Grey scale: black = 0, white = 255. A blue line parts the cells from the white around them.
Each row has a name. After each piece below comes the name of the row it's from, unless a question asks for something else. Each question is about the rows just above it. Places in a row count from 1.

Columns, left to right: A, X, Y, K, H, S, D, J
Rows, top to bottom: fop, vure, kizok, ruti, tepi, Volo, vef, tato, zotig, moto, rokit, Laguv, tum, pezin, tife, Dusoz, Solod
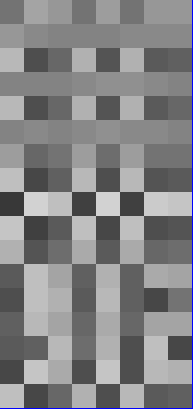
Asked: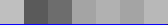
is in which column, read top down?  Y
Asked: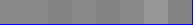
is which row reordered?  vure
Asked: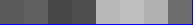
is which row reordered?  tife
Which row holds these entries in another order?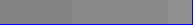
Volo

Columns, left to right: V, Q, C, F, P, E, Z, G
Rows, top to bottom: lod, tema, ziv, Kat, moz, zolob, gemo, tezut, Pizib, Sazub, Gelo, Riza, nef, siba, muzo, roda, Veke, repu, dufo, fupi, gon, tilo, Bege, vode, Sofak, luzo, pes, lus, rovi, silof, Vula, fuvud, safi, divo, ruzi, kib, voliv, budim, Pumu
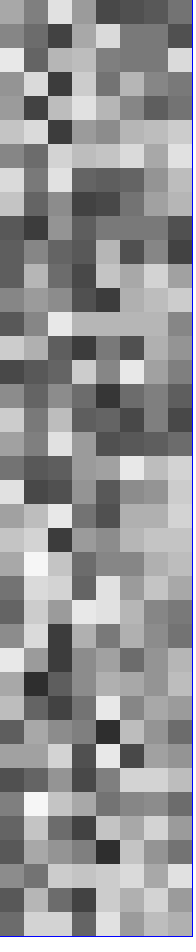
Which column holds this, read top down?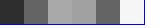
Q
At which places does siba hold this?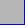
4 5 6 7
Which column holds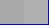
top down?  E
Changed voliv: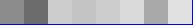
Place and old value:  2, [115]
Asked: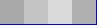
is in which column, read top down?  E
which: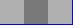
pes

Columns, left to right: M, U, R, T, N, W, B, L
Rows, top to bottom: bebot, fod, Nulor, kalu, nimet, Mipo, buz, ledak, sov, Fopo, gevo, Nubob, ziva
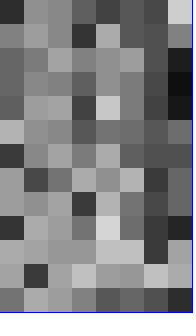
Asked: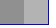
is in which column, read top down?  N
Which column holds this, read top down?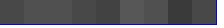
B
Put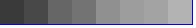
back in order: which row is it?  sov
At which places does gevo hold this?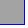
2 8
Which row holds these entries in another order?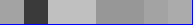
gevo
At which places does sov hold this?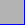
5

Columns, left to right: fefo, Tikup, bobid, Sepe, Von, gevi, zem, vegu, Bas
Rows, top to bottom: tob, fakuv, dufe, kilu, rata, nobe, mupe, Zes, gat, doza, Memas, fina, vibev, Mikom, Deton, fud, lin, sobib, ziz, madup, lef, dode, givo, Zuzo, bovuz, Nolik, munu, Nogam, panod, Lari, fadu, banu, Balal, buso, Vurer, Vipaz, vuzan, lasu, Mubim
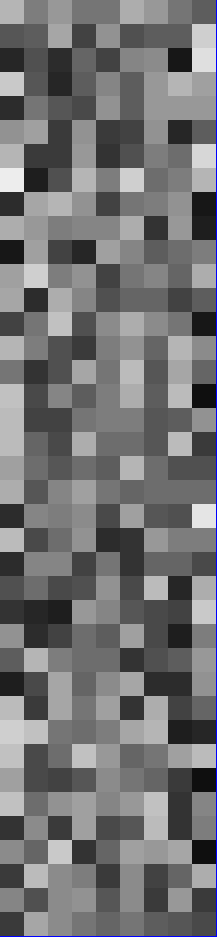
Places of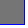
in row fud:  1 5
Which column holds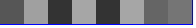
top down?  gevi
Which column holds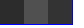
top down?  fefo
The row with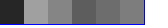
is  Memas
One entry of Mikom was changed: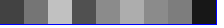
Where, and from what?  8, [117]

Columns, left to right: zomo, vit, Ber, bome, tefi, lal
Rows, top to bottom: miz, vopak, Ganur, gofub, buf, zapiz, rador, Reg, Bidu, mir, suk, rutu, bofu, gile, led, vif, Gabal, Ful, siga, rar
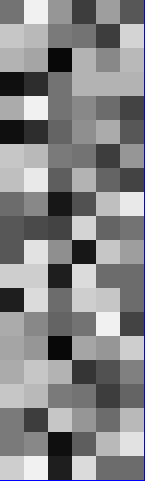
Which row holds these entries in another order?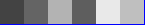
Reg
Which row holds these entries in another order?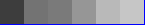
rador
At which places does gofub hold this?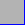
4 5 6
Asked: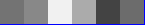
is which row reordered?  buf
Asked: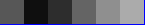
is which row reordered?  zapiz
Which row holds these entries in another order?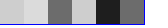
rutu
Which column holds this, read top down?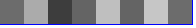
tefi

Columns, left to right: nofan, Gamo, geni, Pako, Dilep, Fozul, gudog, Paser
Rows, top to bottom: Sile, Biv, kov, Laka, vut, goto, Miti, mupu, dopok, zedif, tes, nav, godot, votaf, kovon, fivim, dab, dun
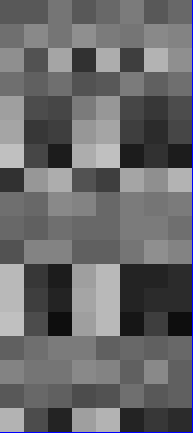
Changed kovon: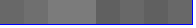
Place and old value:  1, [96]
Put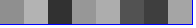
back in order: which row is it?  mupu
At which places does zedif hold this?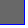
1 4 5
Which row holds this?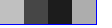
Miti

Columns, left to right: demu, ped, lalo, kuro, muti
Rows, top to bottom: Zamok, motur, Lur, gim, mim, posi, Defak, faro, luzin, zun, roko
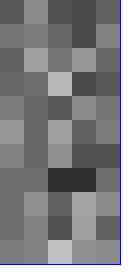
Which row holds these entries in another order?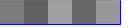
posi
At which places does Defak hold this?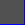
4 5
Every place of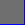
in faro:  1 2 5

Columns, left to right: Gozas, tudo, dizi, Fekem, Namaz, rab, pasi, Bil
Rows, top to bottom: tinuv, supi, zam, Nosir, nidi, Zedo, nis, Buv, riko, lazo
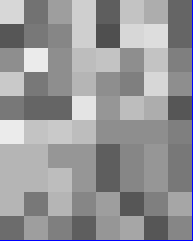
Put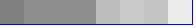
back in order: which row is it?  Zedo
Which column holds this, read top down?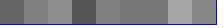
Bil
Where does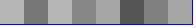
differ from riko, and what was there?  5, [158]

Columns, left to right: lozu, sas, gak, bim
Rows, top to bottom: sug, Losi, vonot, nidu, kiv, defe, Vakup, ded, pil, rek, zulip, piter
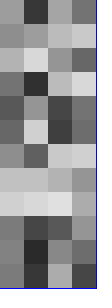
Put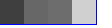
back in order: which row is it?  defe
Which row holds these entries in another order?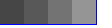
kiv
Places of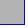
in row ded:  3

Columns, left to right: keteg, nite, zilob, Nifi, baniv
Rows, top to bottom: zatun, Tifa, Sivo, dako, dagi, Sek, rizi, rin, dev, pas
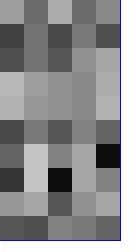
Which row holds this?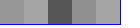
dev
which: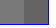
pas
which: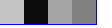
rin
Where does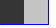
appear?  rin
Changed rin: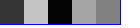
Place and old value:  3, [12]
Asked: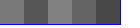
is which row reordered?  Sek

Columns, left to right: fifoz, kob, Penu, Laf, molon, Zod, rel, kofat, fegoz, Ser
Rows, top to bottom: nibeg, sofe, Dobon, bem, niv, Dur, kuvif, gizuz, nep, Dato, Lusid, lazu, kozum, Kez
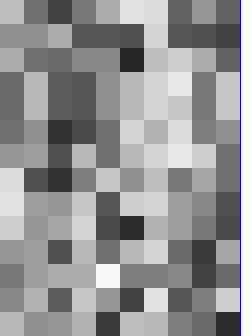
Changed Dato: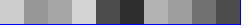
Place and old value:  9, [120]
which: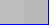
Kez
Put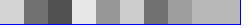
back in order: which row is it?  kuvif
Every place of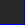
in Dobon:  6

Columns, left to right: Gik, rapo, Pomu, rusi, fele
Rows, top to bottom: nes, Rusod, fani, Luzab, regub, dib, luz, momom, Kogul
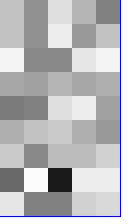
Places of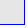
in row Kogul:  1
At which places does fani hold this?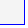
1 5
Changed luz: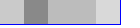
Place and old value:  5, [209]
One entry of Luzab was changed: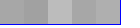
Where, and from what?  3, [181]

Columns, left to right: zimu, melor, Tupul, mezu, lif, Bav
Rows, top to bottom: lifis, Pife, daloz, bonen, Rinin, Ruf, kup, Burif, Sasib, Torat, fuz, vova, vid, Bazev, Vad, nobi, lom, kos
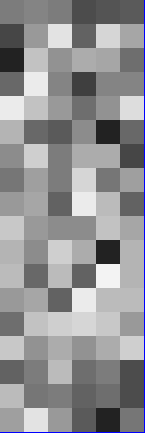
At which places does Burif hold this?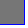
1 5
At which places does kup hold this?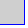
2
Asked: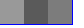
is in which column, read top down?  Tupul
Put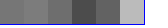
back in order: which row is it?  lom

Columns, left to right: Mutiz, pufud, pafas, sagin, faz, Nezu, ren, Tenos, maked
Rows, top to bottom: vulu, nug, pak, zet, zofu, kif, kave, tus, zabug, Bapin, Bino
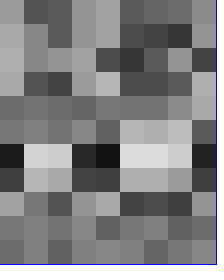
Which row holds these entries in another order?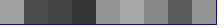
nug
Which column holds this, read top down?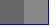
sagin
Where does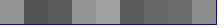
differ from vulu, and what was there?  1, [156]
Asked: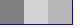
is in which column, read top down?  pufud
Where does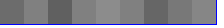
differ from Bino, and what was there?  5, [134]

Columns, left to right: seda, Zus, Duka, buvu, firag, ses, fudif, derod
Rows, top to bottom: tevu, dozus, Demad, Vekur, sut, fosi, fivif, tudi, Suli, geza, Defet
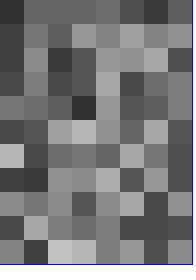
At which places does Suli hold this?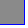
1 3 5
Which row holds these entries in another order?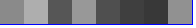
tudi
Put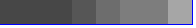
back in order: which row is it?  Vekur
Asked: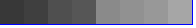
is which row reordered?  Demad

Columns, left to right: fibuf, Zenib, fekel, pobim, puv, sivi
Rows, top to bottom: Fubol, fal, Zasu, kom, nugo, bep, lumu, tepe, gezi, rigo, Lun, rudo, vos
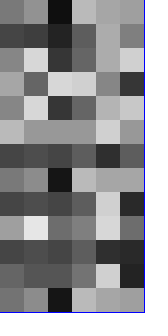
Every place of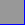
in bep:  2 3 4 6
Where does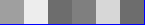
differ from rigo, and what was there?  2, [230]
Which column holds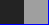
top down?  sivi
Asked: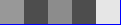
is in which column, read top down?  Zenib
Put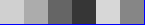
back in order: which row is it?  Zasu
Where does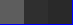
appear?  Lun
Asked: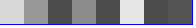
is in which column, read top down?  Zenib

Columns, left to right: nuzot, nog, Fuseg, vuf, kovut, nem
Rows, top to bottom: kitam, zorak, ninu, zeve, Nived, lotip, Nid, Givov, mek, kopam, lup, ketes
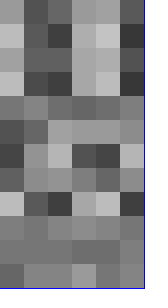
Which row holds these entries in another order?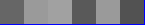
kitam
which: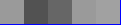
kitam

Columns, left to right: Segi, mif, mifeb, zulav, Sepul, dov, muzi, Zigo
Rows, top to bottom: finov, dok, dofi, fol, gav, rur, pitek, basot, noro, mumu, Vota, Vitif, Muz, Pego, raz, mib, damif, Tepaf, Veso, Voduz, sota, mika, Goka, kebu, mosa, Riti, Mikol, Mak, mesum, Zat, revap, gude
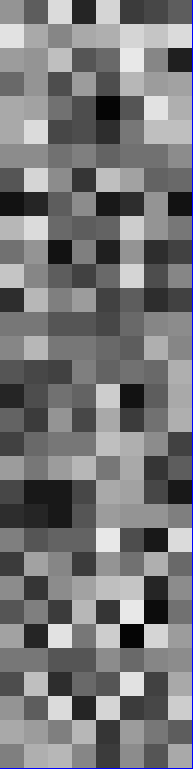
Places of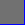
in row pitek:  3 6 7
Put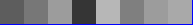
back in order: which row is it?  revap
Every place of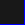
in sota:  2 3 8
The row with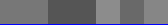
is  Mak
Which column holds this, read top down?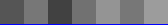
mifeb

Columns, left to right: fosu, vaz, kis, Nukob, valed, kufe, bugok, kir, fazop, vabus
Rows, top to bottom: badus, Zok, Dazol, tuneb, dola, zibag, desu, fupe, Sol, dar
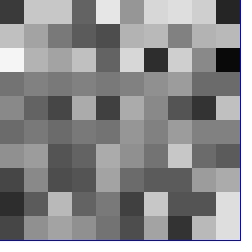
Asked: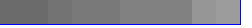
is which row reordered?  zibag
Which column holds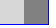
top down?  kufe
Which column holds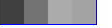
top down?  valed
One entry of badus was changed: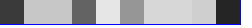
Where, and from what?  8, [222]

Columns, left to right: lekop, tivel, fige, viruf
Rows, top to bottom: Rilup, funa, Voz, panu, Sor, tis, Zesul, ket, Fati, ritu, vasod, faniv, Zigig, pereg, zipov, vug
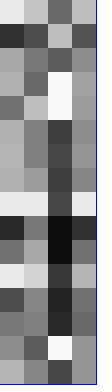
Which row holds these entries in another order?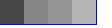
vug
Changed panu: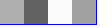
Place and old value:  2, [105]
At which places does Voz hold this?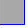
1
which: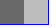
Rilup
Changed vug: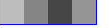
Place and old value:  1, [182]
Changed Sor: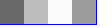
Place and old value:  1, [113]
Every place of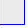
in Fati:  1 2 4

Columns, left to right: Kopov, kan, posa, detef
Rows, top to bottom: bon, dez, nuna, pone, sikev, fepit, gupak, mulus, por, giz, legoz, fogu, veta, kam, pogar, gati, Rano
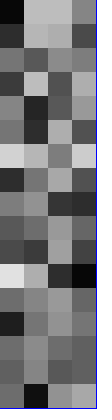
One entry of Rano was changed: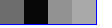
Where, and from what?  2, [15]
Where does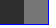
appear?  mulus
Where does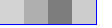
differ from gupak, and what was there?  2, [182]
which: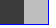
pone
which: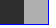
fepit
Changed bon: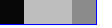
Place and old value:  4, [133]

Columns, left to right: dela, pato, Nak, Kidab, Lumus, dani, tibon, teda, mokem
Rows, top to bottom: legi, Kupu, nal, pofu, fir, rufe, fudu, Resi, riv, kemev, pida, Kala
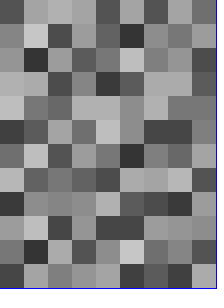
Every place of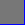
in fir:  2 8 9
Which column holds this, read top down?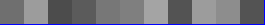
mokem
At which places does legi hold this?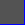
1 5 7
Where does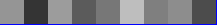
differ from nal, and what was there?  8, [149]

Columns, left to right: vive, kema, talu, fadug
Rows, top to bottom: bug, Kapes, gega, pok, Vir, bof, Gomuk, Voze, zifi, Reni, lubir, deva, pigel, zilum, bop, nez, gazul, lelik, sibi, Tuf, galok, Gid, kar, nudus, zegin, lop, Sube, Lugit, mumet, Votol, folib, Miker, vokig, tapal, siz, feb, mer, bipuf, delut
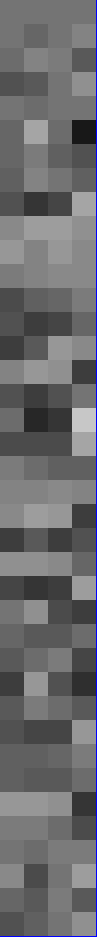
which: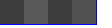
kar
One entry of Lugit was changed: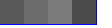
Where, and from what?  4, [69]
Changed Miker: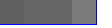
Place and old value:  2, [96]
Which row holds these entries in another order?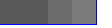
Votol
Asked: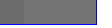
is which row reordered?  Vir
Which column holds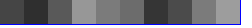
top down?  fadug

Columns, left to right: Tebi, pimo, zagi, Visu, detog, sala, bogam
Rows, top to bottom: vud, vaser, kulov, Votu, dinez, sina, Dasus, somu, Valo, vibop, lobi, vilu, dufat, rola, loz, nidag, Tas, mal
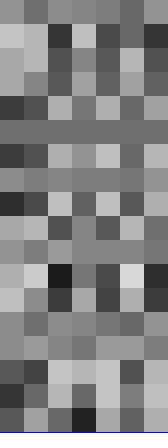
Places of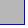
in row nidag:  4 7
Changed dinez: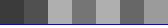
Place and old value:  7, [162]
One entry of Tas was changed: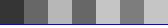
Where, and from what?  7, [191]
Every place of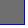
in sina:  1 2 3 4 5 6 7

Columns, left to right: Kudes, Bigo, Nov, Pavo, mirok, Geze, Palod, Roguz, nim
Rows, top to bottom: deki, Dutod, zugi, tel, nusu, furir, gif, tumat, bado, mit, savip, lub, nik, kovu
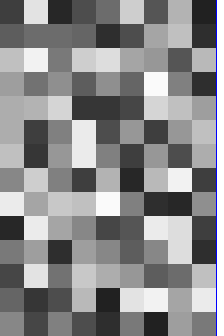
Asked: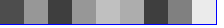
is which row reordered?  furir
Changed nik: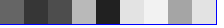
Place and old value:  9, [235]
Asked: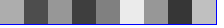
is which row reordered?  gif
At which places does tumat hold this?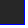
6

